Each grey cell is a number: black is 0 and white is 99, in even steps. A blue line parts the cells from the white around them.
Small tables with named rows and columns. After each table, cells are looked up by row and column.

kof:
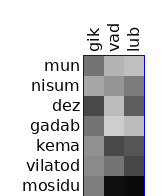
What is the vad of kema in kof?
28
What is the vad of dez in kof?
73
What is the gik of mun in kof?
45
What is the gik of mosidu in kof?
49
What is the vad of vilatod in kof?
45
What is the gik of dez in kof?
28
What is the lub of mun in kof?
74
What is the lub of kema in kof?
33
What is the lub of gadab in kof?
73
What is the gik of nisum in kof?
65
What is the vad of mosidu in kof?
6
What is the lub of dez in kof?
36
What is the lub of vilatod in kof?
27
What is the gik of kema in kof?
56
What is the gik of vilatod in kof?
54
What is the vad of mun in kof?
70
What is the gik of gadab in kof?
45
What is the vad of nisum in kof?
58
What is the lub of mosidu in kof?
4

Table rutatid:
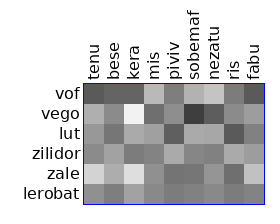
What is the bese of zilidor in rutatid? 63
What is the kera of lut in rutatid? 66
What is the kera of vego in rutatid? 94
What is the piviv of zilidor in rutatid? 66
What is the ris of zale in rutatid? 43
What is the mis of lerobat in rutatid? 53
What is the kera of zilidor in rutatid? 48
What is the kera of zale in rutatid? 86
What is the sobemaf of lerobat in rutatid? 50
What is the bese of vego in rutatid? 54
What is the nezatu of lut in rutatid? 65
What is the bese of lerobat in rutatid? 49
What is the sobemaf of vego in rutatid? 24
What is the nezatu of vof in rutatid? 76
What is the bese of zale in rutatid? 67
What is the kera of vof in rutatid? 39
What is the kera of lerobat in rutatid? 63
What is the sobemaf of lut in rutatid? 66

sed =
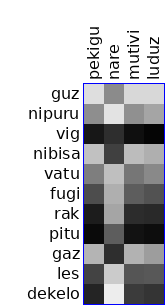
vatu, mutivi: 46
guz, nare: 54
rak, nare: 64
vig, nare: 18
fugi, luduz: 32
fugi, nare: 68
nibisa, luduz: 68
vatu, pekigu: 49
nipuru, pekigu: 55
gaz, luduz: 61
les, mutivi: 33
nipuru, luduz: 64
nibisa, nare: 25
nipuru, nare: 88
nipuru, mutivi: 56
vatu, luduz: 53
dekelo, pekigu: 14

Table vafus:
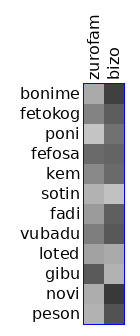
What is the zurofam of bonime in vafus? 66
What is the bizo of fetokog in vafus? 36
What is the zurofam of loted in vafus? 63
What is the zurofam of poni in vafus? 76
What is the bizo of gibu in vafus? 69
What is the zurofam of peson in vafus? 69
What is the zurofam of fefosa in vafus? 41
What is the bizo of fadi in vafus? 37
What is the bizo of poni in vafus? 44
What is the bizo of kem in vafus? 41
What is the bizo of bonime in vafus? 25
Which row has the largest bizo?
sotin

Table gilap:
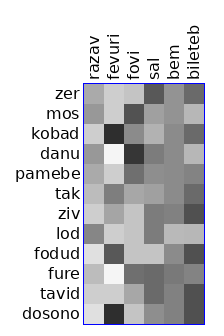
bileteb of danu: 71
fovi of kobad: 54
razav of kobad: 80
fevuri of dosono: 18
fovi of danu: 21
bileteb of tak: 41
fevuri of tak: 49
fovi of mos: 32
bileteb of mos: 71
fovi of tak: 65

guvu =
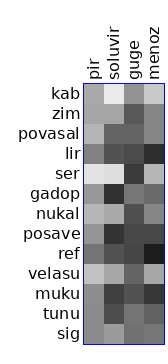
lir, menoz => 18
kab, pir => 66
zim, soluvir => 64
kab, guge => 57
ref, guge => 27
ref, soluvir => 32
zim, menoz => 52
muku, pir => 55
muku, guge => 32
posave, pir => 58

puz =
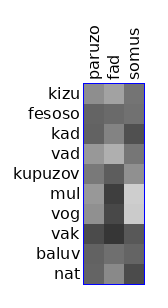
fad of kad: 51
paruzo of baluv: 38
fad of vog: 28
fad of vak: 21
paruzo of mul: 59
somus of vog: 79
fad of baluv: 43
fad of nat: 53
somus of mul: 80
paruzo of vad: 59
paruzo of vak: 29
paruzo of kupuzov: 47
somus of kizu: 45
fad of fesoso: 41
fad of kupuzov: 36
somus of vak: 34
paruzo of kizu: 55

